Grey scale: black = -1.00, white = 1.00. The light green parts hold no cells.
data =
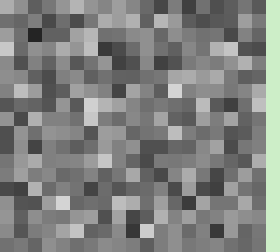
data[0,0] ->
0.36
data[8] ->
[0.15, -0.42, 0.38, 0.01, 0.01, -0.11, 0.56, -0.02, -0.15, 0.07, -0.07, 0.29, -0.23, -0.30, 0.24, -0.02, 0.28, -0.23, -0.08]
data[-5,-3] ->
0.26
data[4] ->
[0.08, -0.37, 0.01, -0.23, 0.10, -0.32, -0.10, 0.17, -0.49, -0.37, 0.07, -0.49, -0.36, -0.04, 0.06, -0.03, 0.14, 0.39, -0.01]
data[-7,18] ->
0.36
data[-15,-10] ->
-0.15
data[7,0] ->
-0.33
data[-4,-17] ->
-0.36
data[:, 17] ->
[-0.08, 0.24, 0.02, -0.36, 0.39, -0.26, 0.04, -0.13, -0.23, -0.29, -0.07, -0.31, 0.23, -0.09, 0.32, 0.11, -0.21, -0.19]
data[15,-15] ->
-0.06
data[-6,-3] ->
-0.13
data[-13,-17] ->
-0.25
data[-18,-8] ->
-0.44
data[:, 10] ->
[-0.18, -0.25, 0.13, 0.13, 0.07, -0.11, 0.03, -0.13, -0.07, -0.10, -0.37, -0.42, -0.24, -0.16, -0.13, -0.27, 0.60, -0.26]
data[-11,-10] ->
0.04
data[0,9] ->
0.05
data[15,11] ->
0.39
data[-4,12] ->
-0.19
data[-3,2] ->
0.11
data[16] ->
[0.08, -0.33, -0.03, 0.04, 0.29, 0.53, -0.23, -0.17, 0.08, -0.57, 0.60, -0.02, 0.12, -0.17, 0.01, -0.55, 0.20, -0.21, -0.07]
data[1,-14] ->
-0.40
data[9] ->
[-0.38, 0.15, -0.13, 0.15, 0.11, 0.04, -0.33, 0.23, 0.19, -0.20, -0.10, -0.05, 0.48, -0.02, -0.15, -0.05, -0.34, -0.29, -0.01]
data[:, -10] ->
[0.05, 0.39, 0.08, -0.15, -0.37, -0.24, 0.29, 0.04, 0.07, -0.20, 0.13, -0.21, 0.32, -0.20, 0.36, -0.45, -0.57, -0.02]
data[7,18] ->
0.50
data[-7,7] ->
0.55
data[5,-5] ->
0.21
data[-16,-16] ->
-0.24
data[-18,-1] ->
-0.30
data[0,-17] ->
-0.26
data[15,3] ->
-0.03
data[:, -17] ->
[-0.26, -0.01, -0.72, 0.13, 0.01, -0.25, 0.22, -0.22, 0.38, -0.13, -0.47, 0.34, -0.02, 0.40, -0.36, 0.11, -0.03, -0.21]
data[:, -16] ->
[-0.07, -0.43, -0.24, 0.04, -0.23, -0.40, -0.37, -0.34, 0.01, 0.15, 0.00, 0.00, 0.07, -0.16, 0.24, -0.03, 0.04, 0.12]

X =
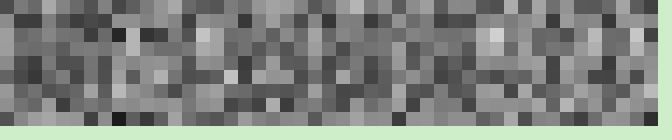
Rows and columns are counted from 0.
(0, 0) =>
-0.40
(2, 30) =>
-0.03
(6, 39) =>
-0.18
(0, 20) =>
0.23
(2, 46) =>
-0.48
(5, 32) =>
-0.37
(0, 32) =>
0.07
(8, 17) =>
0.21
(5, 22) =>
-0.15
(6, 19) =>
-0.30
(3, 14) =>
0.33
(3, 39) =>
-0.08
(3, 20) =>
-0.34
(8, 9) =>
-0.26
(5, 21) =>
-0.40
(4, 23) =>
-0.44
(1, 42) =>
0.07
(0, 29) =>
0.10
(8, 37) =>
-0.39
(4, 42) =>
0.10
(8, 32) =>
0.11
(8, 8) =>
-0.79
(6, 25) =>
-0.41
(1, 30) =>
-0.03
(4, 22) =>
0.05
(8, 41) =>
-0.50
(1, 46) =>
0.06
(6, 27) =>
-0.29
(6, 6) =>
0.26
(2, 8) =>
-0.70
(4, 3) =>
-0.05
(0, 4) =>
0.03
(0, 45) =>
-0.28
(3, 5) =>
-0.05
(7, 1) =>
-0.10
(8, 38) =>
0.03
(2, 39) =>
-0.18

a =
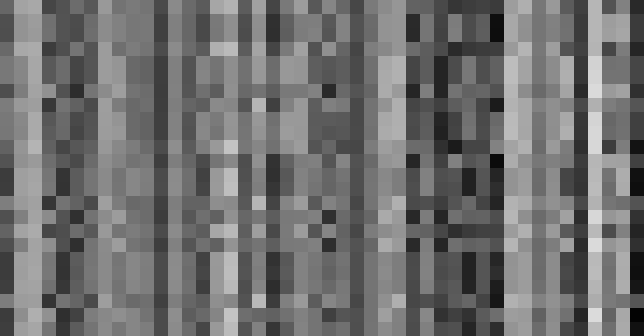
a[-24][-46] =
-0.20
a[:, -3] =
[-0.35, 0.23, 0.25, -0.45, -0.11, -0.10, 0.21, -0.02, -0.19, -0.17, -0.52, 0.27, -0.10, -0.15, -0.08, 0.18, -0.40, 0.17, -0.10, -0.12, -0.07, -0.04, -0.22, -0.13]
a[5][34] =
-0.39
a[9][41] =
-0.58
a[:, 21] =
[0.22, -0.02, -0.03, 0.26, 0.17, 0.17, -0.05, 0.20, 0.20, 0.19, 0.22, -0.02, 0.02, 0.03, 0.22, -0.04, 0.22, -0.04, 0.02, 0.02, 0.02, 0.21, 0.01, 0.03]
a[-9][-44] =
0.28
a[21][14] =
-0.28
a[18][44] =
0.36
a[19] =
[-0.53, 0.24, 0.30, -0.06, -0.60, -0.30, -0.07, 0.08, -0.07, 0.06, -0.02, -0.41, 0.10, -0.15, -0.45, 0.19, 0.48, -0.34, -0.02, -0.57, -0.29, 0.02, -0.08, -0.23, -0.12, -0.38, -0.09, 0.09, -0.02, -0.41, 0.02, -0.41, -0.36, -0.73, -0.33, -0.64, 0.16, 0.22, -0.16, 0.10, -0.43, -0.60, 0.47, -0.12, 0.35, -0.88]
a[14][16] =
0.08
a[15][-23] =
-0.62
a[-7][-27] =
-0.26
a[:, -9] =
[0.37, 0.14, 0.13, 0.41, 0.28, 0.28, 0.10, 0.31, 0.31, 0.30, 0.38, 0.13, 0.22, 0.23, 0.33, 0.12, 0.38, 0.12, 0.22, 0.22, 0.22, 0.32, 0.21, 0.23]
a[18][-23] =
-0.20
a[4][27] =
0.32
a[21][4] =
-0.10
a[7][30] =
-0.37
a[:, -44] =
[0.32, 0.22, 0.21, 0.34, 0.31, 0.31, 0.28, 0.24, 0.33, 0.33, 0.41, 0.21, 0.29, 0.30, 0.26, 0.28, 0.34, 0.28, 0.29, 0.30, 0.28, 0.24, 0.37, 0.30]
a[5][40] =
0.37
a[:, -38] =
[-0.10, 0.01, 0.01, -0.13, 0.17, 0.18, 0.24, -0.03, 0.16, 0.19, 0.07, 0.03, -0.09, -0.08, -0.03, 0.22, -0.09, 0.23, -0.08, -0.07, -0.10, -0.06, 0.12, -0.07]
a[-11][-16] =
0.01
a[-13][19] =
-0.61
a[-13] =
[-0.35, 0.14, 0.21, -0.14, -0.30, -0.42, -0.16, 0.11, 0.03, -0.10, -0.07, -0.51, -0.01, -0.20, -0.41, -0.08, 0.07, -0.39, 0.14, -0.61, -0.23, -0.02, 0.00, -0.33, 0.04, -0.36, -0.17, 0.16, 0.20, -0.70, -0.10, -0.49, 0.01, -0.34, -0.27, -0.91, 0.35, 0.13, -0.07, 0.00, -0.06, -0.53, 0.43, 0.27, 0.26, -0.49]
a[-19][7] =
0.22
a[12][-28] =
0.01
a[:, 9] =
[-0.04, -0.07, -0.07, -0.03, -0.18, -0.18, -0.10, -0.18, -0.17, -0.17, -0.03, -0.10, 0.06, 0.06, -0.18, -0.10, -0.03, -0.09, 0.06, 0.06, 0.05, -0.17, 0.05, 0.05]
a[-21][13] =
-0.16
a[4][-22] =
-0.27
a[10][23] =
-0.20
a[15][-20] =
-0.19
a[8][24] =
-0.30
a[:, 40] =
[-0.29, -0.12, -0.11, -0.35, 0.36, 0.37, 0.29, 0.02, 0.32, 0.37, -0.03, -0.06, -0.46, -0.45, 0.03, 0.26, -0.30, 0.26, -0.46, -0.43, -0.47, -0.02, -0.11, -0.43]
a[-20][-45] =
0.06
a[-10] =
[-0.01, 0.21, 0.26, -0.58, -0.10, -0.23, -0.42, 0.25, -0.03, -0.18, -0.15, -0.50, -0.01, -0.22, -0.22, 0.11, 0.08, -0.31, 0.43, -0.47, 0.04, 0.22, -0.30, 0.02, -0.08, -0.44, -0.09, 0.15, 0.38, -0.42, -0.38, -0.51, -0.34, -0.18, -0.47, -0.72, 0.40, 0.33, 0.01, 0.14, 0.03, -0.43, 0.40, -0.08, -0.13, -0.35]
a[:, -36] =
[-0.09, -0.06, -0.06, -0.09, -0.22, -0.22, -0.15, -0.14, -0.22, -0.22, -0.16, -0.07, -0.01, -0.02, -0.15, -0.15, -0.10, -0.15, -0.01, -0.02, -0.01, -0.13, -0.10, -0.02]
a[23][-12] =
-0.34
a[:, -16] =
[-0.24, -0.08, -0.08, -0.27, -0.28, -0.28, -0.01, -0.37, -0.29, -0.27, -0.17, -0.10, 0.01, 0.01, -0.38, -0.03, -0.23, -0.02, 0.01, 0.02, -0.01, -0.38, 0.07, 0.00]
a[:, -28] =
[0.26, 0.12, 0.11, 0.29, 0.20, 0.19, -0.10, 0.42, 0.19, 0.16, 0.05, 0.14, 0.01, -0.01, 0.43, -0.07, 0.24, -0.09, 0.00, -0.02, 0.04, 0.45, -0.20, 0.01]

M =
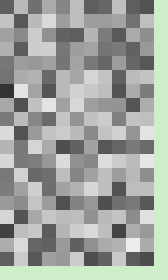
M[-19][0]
-0.25
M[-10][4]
0.59
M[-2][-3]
0.40
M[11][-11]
0.68
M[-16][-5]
0.28
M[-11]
[-0.04, 0.47, 0.05, -0.16, 0.54, 0.15, 0.51, 0.59, 0.00, 0.53, 0.50]
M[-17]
[0.26, 0.08, 0.60, 0.13, -0.23, -0.26, 0.42, -0.03, -0.30, 0.33, 0.12]
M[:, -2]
[-0.26, -0.11, 0.33, -0.23, -0.19, 0.47, 0.34, -0.33, 0.53, 0.17, -0.05, 0.47, 0.45, 0.48, -0.05, 0.10, 0.35, 0.86, -0.28]
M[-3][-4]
0.49
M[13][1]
0.26
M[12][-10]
0.65
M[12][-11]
-0.06
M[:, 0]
[-0.25, 0.52, 0.26, 0.38, -0.07, -0.10, -0.59, 0.32, -0.04, 0.71, 0.42, 0.68, -0.06, -0.03, 0.21, 0.67, -0.48, 0.36, -0.26]
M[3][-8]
0.62
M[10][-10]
-0.05
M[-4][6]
0.14
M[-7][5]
0.04
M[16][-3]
-0.47
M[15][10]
0.76
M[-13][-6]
0.64
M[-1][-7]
0.19
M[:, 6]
[-0.26, 0.23, 0.42, 0.28, -0.06, 0.67, 0.57, 0.25, 0.51, 0.08, 0.27, 0.07, 0.27, 0.68, 0.19, 0.14, 0.70, 0.13, -0.38]
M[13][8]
-0.36
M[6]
[-0.59, 0.78, 0.29, -0.33, 0.45, 0.64, 0.57, 0.49, -0.35, 0.34, -0.03]
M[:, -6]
[0.49, 0.49, -0.26, 0.23, 0.28, 0.30, 0.64, 0.69, 0.15, 0.46, -0.23, 0.14, 0.04, 0.40, 0.02, 0.48, 0.61, -0.25, 0.59]
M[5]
[-0.10, 0.34, 0.40, -0.18, 0.45, 0.30, 0.67, 0.53, -0.24, 0.47, 0.53]

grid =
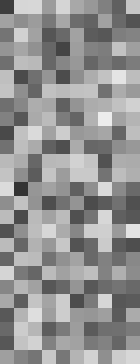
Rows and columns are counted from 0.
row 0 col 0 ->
-0.51
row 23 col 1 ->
0.60
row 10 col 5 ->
0.34
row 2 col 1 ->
0.64
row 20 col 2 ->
0.26
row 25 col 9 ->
0.69
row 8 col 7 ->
0.85
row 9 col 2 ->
0.71
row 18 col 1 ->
0.50
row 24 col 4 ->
0.32
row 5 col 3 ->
0.17
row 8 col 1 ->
-0.32
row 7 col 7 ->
0.38
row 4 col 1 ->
0.48
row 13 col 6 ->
0.12
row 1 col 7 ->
0.26
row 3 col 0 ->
0.17
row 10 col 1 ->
0.49
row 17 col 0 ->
0.47
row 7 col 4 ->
-0.25
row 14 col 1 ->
0.52
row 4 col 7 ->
-0.04
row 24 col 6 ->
-0.05
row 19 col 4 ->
0.26
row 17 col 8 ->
-0.29
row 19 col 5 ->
0.39
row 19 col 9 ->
0.10
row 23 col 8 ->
-0.12
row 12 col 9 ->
0.37
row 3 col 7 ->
-0.02
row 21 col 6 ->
-0.04
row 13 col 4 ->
0.15
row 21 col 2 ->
0.54
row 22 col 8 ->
-0.29
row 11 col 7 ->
-0.36
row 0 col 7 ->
0.00
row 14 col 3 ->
-0.39
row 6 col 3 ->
0.51
